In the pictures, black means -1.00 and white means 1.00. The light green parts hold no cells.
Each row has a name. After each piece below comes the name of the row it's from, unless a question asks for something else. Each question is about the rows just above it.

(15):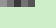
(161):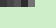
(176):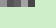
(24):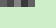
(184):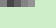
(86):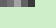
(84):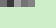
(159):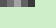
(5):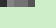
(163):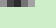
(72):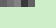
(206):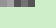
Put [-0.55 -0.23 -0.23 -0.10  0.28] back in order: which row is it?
(86)
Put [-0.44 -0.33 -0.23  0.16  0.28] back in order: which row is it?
(176)

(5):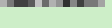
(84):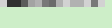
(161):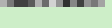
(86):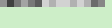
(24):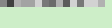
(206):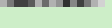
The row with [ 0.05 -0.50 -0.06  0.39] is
(206)
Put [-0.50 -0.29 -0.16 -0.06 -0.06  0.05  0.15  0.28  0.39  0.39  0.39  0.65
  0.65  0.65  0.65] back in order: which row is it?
(86)
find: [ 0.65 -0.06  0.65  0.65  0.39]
(24)
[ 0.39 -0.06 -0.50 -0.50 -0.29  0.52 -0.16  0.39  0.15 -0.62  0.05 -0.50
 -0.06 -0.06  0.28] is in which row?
(5)
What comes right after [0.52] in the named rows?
[-0.16]
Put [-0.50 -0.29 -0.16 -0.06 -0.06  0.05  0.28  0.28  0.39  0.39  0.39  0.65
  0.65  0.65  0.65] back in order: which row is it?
(24)

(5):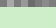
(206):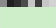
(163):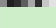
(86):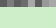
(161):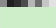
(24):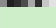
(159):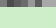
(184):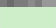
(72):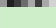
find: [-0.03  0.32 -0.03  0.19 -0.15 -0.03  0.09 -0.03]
(5)
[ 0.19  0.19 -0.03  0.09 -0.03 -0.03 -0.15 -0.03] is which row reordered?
(184)
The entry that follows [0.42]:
[-0.15]
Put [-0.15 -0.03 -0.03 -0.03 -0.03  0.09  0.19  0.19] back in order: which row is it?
(184)

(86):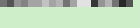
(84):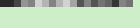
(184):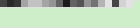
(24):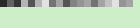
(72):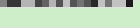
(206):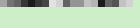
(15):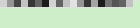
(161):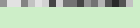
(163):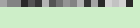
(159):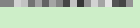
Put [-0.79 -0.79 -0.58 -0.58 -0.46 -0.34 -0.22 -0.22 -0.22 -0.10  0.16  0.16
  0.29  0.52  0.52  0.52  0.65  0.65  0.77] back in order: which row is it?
(15)
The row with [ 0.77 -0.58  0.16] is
(86)
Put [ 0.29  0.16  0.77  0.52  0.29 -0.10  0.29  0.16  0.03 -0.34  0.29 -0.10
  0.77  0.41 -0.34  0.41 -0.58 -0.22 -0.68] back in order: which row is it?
(24)

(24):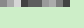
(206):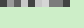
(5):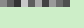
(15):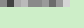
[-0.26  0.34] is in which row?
(5)
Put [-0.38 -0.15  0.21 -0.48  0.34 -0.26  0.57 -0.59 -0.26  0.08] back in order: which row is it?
(5)
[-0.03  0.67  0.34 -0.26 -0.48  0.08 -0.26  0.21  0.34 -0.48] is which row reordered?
(24)
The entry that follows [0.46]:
[0.08]
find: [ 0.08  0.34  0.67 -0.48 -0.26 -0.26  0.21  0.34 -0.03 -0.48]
(24)

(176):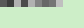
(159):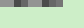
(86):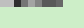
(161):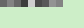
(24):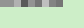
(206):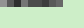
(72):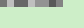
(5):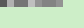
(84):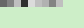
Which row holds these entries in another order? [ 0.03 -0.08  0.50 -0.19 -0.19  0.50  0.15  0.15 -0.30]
(72)
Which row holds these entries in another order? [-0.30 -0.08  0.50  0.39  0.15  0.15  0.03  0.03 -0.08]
(5)
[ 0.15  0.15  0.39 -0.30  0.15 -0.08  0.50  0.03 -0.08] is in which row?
(24)
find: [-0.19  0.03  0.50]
(84)
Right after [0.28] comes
[0.03]
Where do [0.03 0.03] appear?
(5)

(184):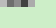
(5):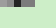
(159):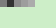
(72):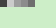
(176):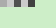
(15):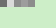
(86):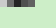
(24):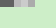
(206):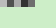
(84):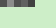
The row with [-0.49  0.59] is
(72)
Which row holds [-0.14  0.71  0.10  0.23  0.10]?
(15)

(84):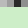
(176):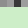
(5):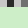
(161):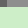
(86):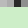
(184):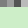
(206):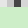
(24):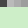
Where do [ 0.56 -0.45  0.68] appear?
(206)
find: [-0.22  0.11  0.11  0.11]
(161)
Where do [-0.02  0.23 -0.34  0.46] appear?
(184)
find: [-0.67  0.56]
(5)
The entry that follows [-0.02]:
[0.23]
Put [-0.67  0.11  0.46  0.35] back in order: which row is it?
(86)

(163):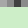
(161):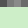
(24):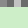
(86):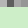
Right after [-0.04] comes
[0.08]
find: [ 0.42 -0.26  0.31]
(86)

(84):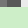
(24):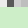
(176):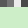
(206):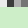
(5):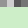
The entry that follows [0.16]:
[0.62]
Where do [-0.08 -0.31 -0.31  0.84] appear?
(84)
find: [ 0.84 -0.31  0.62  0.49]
(24)
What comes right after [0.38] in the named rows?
[-0.08]
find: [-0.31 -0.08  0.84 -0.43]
(176)
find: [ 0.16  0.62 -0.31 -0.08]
(5)
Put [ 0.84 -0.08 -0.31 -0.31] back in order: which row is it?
(84)

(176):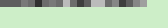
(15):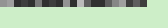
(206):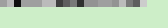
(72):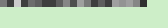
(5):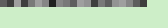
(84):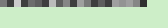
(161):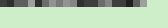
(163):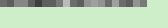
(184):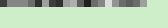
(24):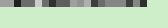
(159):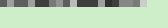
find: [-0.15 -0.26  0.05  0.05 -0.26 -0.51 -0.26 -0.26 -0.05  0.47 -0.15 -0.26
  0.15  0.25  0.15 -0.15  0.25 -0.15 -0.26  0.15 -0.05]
(163)
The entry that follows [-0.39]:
[0.25]
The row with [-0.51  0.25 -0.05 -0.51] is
(84)
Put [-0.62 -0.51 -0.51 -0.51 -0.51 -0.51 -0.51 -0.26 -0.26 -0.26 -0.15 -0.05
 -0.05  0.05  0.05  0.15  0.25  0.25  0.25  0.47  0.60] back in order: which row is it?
(84)
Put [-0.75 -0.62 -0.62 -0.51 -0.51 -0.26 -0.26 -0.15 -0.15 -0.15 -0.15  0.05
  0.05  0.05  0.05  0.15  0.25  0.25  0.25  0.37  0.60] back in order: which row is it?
(24)

